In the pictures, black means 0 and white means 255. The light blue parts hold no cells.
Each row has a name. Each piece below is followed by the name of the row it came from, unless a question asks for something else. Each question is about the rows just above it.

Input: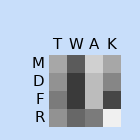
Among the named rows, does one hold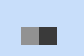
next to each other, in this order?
yes
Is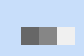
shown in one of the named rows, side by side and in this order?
no
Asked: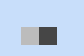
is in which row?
F
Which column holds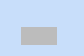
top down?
A
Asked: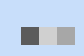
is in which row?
M
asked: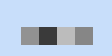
D

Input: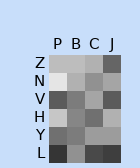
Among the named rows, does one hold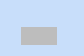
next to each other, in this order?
yes
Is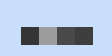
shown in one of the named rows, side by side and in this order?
no

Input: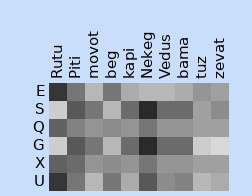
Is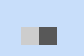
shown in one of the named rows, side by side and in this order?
yes
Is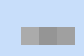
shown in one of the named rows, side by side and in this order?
yes

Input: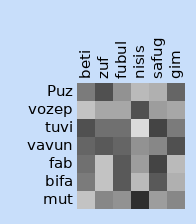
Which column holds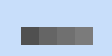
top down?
beti
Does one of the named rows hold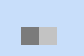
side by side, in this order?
yes
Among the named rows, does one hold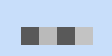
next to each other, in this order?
no
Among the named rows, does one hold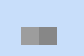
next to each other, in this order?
yes

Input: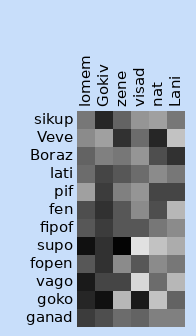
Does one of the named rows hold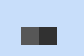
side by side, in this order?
yes
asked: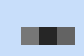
sikup
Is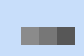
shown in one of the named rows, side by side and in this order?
no
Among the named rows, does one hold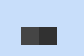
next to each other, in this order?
no
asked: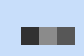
fopen
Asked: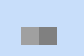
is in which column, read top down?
Gokiv

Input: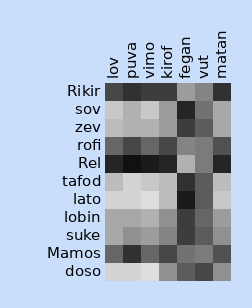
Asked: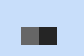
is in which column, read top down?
lov
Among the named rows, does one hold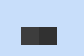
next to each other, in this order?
no
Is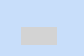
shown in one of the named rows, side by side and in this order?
yes

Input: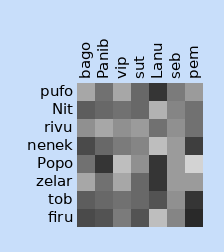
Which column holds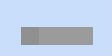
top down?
seb
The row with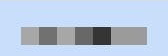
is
zelar

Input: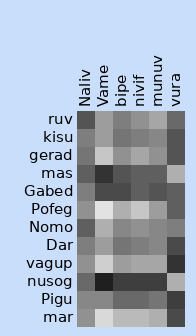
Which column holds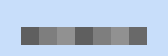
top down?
Naliv
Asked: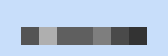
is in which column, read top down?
vura
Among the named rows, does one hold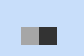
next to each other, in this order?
yes
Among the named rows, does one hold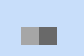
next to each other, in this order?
yes
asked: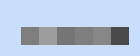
Dar

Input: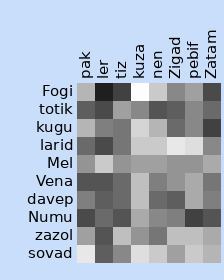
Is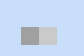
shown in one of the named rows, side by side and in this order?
yes
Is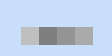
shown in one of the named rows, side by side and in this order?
yes

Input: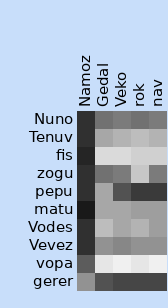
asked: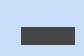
gerer
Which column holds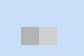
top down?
nav
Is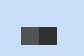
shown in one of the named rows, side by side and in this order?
no
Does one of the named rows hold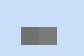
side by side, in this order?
yes
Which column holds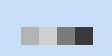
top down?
nav

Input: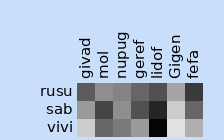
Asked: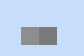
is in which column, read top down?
nupug
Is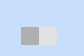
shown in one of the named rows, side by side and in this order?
no
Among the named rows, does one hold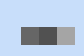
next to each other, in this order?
yes
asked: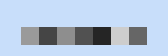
sab

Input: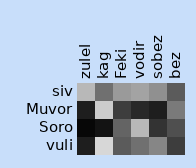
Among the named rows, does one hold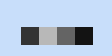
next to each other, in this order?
no
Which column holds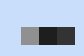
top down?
sobez
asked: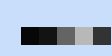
Soro
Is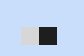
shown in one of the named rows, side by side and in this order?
no
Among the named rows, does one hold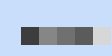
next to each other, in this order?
no
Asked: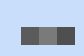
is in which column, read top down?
bez

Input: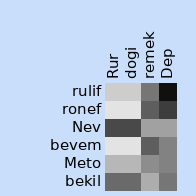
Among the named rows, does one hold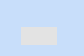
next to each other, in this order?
yes
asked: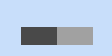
Nev

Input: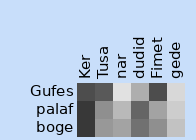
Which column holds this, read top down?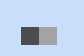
Fimet
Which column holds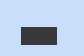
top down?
Ker
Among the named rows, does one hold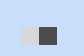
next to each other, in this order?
no
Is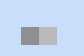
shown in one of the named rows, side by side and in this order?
yes

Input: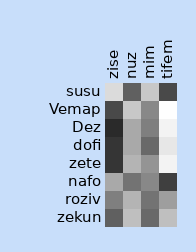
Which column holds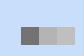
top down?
nuz
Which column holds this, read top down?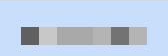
nuz

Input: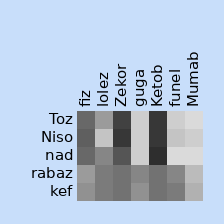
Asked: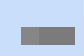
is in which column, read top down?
lolez
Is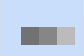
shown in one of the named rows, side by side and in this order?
yes
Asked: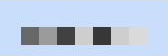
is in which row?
Toz
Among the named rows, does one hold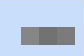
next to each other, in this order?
no
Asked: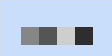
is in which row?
nad
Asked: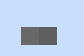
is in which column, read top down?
fiz
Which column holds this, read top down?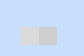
Mumab

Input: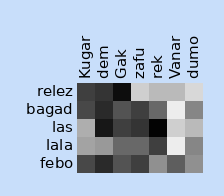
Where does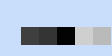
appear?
las
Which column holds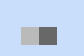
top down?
rek
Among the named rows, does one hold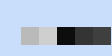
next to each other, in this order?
no
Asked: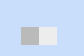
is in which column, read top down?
Vanar
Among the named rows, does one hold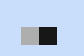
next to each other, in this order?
yes
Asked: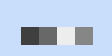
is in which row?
bagad
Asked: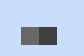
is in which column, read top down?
zafu

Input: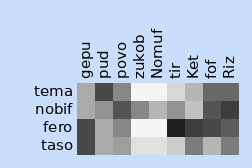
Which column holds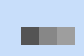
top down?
povo
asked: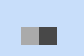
tema
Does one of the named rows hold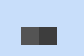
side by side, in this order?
yes
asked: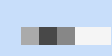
tema

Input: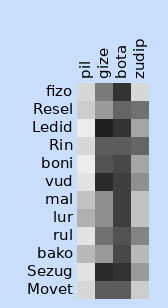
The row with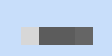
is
Rin
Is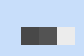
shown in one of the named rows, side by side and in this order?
no
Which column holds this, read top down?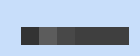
bota
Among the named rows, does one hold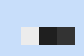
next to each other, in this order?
yes
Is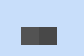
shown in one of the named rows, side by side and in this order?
yes

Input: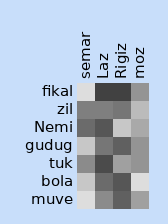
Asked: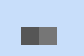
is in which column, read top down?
Laz
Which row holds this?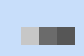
bola
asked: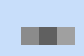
muve
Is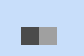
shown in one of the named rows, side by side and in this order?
yes

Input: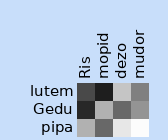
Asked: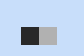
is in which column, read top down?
Ris
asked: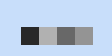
Gedu
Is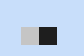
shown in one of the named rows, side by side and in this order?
no
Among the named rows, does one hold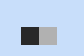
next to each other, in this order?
yes

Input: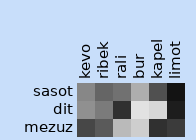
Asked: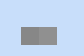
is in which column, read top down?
kevo
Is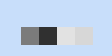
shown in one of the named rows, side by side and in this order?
yes
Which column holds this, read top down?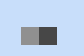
kevo
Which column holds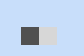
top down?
kapel

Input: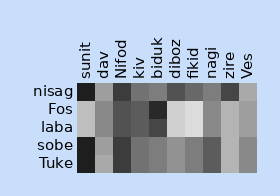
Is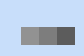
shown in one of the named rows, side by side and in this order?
yes
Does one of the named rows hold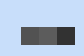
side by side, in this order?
no
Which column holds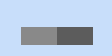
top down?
nagi

